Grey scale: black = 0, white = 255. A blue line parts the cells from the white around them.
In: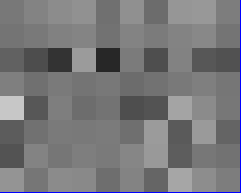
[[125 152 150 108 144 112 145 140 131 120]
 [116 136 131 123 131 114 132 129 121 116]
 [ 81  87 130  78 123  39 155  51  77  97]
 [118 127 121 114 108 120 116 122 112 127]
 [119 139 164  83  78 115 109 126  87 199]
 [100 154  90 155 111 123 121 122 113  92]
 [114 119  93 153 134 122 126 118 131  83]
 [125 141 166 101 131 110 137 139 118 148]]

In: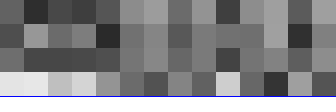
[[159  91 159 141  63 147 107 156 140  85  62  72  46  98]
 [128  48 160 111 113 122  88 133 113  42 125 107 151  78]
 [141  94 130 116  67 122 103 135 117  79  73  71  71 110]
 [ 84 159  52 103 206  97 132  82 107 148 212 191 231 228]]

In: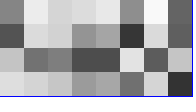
[[100 249 142 232 220 213 236 133]
 [ 95 218  54 165 148 210 219  83]
 [197  92 227  77  77 126 114 196]
 [ 51 213 112 167 155 198 212 222]]

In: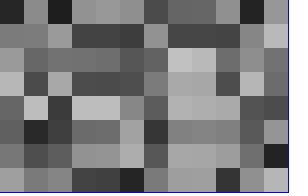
[[151  35 144 102 101  75 143 152 146  30 139  38]
 [185 134  68  70  70 146  61  67  67 154 124 123]
 [114 142 109 185 193  98  86 110 113 114 103 154]
 [108 182  77 167 169 123  78  75  76 168  75 183]
 [ 76  83 170 174 178  92 135 189 189  59 189 102]
 [149  89 128 132 129  54 162 109 107  63  41  96]
 [ 35 111 157 166 167  87 173 148 146  93  78 119]
 [182 144  52 159 158 122  37  64  67 133 122 159]]

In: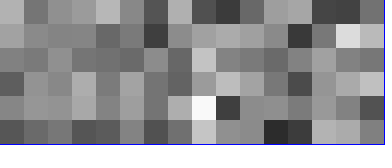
[[114  66  69 166 158 104  59  80 176  84 136 183 155 144 117 178]
 [186 220 120  57 138 160 171 161 140  63 122 104 133 132 138 162]
 [119 130 161 130 106 122 131 195 103 140 106 113 117 144 122 129]
 [192 170 149  75 120 163 189 155  99 116 163 123 173 136 147  94]
 [ 82 130 153 123 143 140  63 249 174 116 158 131 168 147 150 134]
 [128 171 179  60  44 139 144 197 112  81 131  91  85 119 106  86]]

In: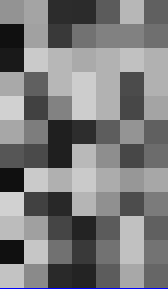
[[ 96 183  91  43  44 164 147]
 [111 129 129 114  57 161  16]
 [177 193 178 170 183 202  25]
 [177  75 178 205 183  96 169]
 [164  71 178 205 130  65 209]
 [ 96 148  93  45  31 125 167]
 [108  71 142 185  31  74  86]
 [167 151 172 202 176 202  16]
 [123  76 144 181  40  65 209]
 [ 96 193  91  35  69 160 188]
 [115 193 114  57 113 198  16]
 [102 168  92  35  41 138 195]]

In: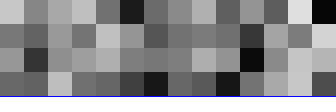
[[  6 223  93 148  95 176 138 107  27 113 191 168 134 199]
 [211 124 164  55 112 123 114  85 149 192 116 153  99 120]
 [181 197 138  11 147 174 126 119 126 175 158 143  52 151]
 [ 77 199 169 115  22  89 103  23  64 102 112 190  98 104]]
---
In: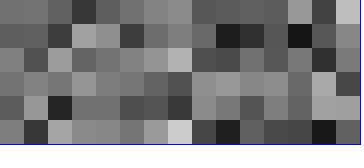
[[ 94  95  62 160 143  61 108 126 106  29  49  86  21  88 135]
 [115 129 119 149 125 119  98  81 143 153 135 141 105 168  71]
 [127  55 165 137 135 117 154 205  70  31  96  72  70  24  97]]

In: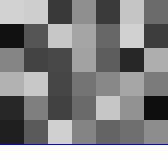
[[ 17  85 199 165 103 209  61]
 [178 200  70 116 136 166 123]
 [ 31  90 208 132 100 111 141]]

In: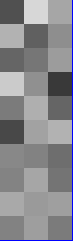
[[178  96 142]
 [203 144  57]
 [ 72 162 178]
 [131 166 116]
 [130 158 123]]

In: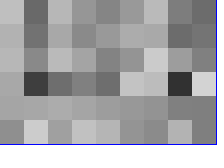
[[178 114 168 138 153 172 169 108 116]
 [168  62 110 128 110 195 188  49 211]
 [143 204 160 193 181 148 139 179 127]]

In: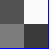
[[123  58]]

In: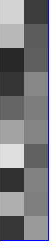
[[184  92]
 [ 53 135]
 [163 132]
 [ 48 130]
 [ 54 154]]

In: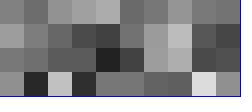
[[157 125 103  75  65 114 155 188  87  70]
 [144  40 193  47 119 118  99  95 220 144]]

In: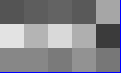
[[227 180 217 175  59]]

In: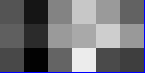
[[ 95  43 154 169 206 153]]
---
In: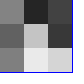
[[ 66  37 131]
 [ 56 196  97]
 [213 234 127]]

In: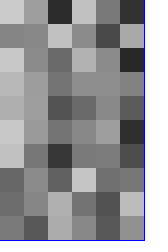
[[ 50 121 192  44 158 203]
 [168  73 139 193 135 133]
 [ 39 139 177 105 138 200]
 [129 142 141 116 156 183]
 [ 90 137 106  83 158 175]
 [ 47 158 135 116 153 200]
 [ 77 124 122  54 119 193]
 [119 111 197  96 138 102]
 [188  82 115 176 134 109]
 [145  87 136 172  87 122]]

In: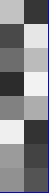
[[ 54 194]
 [230  73]
 [187 109]
 [242  44]
 [173 129]
 [ 51 239]
 [ 67 155]
 [ 84 145]]

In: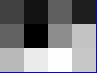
[[ 30  95  19  65]
 [195 141   0  98]
 [199 254 235 185]]

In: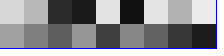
[[236 177 229  16 227  26  43 185 215]
 [ 27  55  98 135  63 150  93 127 161]]

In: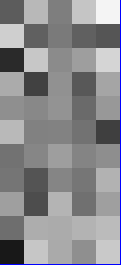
[[244 197 126 184  92]
 [ 85  96 122  96 207]
 [213 158 139 199  42]
 [165  88 145  65 171]
 [152 106 147 136 143]
 [ 63 114 130 129 185]
 [142 132 158 134 114]
 [178 118 133  84 117]
 [159 112 180  77 159]
 [187 179 171 173 110]
 [201 143 170 198  24]]
